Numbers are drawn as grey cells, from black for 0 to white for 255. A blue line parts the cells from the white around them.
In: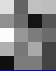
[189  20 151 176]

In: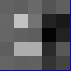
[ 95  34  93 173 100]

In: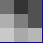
[ 81 127 201]

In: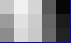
[  6 100 201]

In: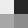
[ 39 167]

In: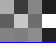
[ 31 110 127]

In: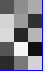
[171 154 218]
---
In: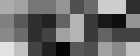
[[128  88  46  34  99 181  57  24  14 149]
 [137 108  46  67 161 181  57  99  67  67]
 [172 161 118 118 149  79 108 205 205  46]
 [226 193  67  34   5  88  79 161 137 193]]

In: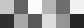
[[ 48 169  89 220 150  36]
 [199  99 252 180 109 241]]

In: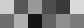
[[110 175  20  99 143 122]
 [206  87 153  77  57 218]]

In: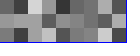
[[103  64 213 152  53 103 114 173  84]
 [123  64 161 193  84 123 132 204  74]
 [152 161 161  93 143 132 114  93 173]]

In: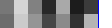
[[108 203 149  70 138  49 180]
 [119 213 129  40 169  28  59]]

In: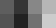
[[ 83  34 113 204]
 [ 94  53 135 182]]

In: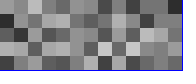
[[ 45 146 116 167 176 116  94 116 176 137  65 127 127]
 [ 65 127 155  94  85 127 176  65 167  74 105 127 105]
 [ 94  54 155  85 105 146 137  85 155  94 187 167 116]
 [155 137 187 127 105 146 137  74 127  65 116 116  45]
 [176 167  94 167 176 146  94 198 105 198 137 127 155]]
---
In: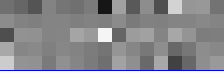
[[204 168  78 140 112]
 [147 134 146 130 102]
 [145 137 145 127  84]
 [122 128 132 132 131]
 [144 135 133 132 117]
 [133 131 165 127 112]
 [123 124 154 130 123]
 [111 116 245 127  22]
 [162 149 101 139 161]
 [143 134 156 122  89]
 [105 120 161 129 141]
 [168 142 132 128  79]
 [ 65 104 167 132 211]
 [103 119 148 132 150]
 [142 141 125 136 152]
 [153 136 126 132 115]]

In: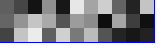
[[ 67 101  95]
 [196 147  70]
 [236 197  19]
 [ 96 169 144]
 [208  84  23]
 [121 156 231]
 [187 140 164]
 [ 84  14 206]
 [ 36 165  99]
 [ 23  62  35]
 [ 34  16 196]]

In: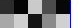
[[168  44]
 [207   5]
 [ 20 202]
 [138  76]
 [208   7]]

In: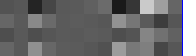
[[102  78 102  83]
 [ 89  89  90  87]
 [144  78 137  36]
 [103  86 106  70]
 [ 92  90  90  89]
 [ 91  89  92  90]
 [ 87  92  90  96]
 [ 81  90  87 107]
 [156  78 146  26]
 [120  84 118  54]
 [127 133  90 202]
 [ 71 113  61 159]
 [ 87  97  86 101]]

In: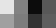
[[160 229]
 [125 130]
 [ 50  12]
 [ 94  88]]

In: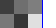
[[120  62]
 [ 54 111]
 [224 126]]

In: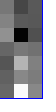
[[103  97  85 102 145 131 119]
 [251 136 180 120   3  90  70]
 [136 124 128 113  80  88  89]]
